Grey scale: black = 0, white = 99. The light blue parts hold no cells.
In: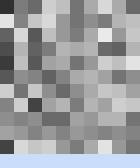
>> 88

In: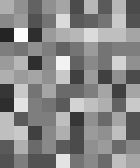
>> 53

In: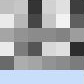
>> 91

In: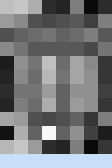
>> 60

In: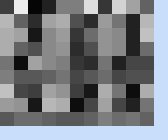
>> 71
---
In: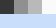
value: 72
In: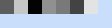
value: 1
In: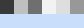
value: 43
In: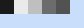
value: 74
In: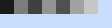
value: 25
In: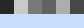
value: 47
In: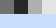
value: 68
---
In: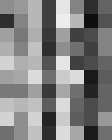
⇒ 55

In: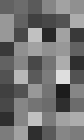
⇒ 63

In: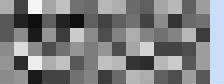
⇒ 58

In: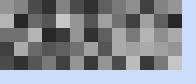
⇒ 19

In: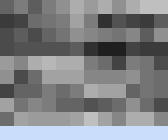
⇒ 63

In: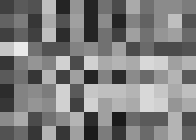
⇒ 41

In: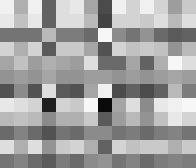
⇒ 51
